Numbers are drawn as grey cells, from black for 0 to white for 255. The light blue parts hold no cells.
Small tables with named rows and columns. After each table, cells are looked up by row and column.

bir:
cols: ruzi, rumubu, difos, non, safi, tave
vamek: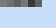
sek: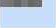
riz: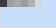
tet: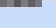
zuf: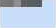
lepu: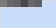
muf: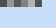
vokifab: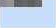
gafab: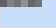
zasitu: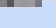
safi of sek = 103
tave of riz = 215
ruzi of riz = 59
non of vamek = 118
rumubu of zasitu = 87
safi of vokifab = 95
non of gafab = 145
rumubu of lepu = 104
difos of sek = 102
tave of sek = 109
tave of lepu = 95
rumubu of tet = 128

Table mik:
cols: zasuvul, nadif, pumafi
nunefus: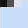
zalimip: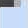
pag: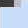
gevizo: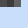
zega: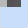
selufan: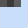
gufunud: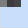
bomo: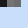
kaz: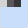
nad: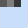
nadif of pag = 62
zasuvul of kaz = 211
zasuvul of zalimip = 70
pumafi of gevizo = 97
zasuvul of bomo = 25
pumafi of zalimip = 173
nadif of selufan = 58
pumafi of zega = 85
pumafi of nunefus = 228
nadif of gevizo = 60
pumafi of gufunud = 69
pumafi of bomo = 108
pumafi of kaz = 54
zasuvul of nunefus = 17
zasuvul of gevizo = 76
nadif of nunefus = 83
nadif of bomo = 116
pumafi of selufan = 92
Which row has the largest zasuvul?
kaz

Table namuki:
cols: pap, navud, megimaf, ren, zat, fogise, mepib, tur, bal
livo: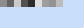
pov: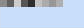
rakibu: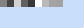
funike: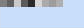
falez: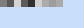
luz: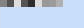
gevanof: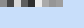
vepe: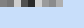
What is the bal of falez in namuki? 169
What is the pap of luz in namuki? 131
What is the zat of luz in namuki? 45
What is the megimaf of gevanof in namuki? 216
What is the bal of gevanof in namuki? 158
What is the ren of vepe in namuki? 81
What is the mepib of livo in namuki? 158
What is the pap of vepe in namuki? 129
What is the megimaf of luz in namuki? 221
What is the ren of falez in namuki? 91
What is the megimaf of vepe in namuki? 206
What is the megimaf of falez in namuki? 211
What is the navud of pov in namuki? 96
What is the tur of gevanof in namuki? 150
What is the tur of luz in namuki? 156

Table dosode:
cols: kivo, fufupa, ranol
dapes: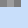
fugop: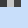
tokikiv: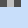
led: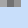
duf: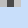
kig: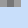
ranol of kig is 158
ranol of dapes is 124
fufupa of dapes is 157
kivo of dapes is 131
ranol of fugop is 67
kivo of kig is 154
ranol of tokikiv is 77
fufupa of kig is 119
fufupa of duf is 74
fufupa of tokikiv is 192
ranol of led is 148
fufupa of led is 114

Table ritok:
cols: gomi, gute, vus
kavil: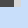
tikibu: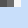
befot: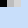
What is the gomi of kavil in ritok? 74
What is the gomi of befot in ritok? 3
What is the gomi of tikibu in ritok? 83
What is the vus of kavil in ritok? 215
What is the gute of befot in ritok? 189
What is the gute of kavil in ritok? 74
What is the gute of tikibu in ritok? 109
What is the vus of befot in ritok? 213
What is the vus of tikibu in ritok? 247

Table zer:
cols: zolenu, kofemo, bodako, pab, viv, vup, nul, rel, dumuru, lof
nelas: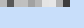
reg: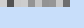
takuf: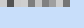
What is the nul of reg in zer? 147
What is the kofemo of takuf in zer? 83
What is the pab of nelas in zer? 192
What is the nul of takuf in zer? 128
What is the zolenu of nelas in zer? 185
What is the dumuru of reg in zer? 201
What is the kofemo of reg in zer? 82
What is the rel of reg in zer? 150
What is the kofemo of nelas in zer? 88
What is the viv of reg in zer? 148
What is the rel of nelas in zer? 230
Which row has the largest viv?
nelas

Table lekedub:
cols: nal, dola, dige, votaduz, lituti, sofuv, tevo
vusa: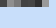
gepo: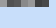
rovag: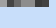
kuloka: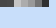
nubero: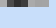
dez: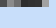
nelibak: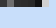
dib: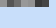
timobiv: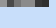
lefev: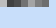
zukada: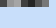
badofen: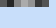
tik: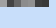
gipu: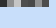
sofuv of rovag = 58
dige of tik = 102
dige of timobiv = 118
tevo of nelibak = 208
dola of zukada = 151
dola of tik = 68
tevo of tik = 57

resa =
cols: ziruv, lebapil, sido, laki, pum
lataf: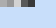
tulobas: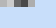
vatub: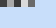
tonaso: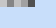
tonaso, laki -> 161
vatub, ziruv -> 64
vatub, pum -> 106
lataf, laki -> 89
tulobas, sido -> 104
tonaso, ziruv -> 198
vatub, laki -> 218
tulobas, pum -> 173
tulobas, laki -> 73
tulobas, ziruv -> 182
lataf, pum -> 56
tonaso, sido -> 193
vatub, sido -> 58
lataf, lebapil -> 151
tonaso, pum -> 80
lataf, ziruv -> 173
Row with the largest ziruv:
tonaso

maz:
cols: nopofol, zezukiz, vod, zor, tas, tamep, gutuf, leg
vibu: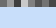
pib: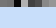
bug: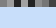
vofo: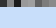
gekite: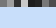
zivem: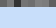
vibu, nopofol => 108
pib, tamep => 77
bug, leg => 66
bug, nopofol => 127
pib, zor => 177
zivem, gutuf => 124
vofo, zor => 153
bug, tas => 34
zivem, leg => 95
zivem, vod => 52
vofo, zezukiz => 136

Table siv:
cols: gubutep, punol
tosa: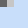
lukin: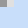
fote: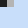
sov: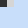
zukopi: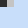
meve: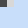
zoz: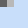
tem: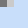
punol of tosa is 198
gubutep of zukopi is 46
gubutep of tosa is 100
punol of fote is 180
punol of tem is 202
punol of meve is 216
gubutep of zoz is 97
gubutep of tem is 117
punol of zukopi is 196
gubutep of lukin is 152
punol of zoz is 184
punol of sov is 213
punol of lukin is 224
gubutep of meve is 73
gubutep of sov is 49
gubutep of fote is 31

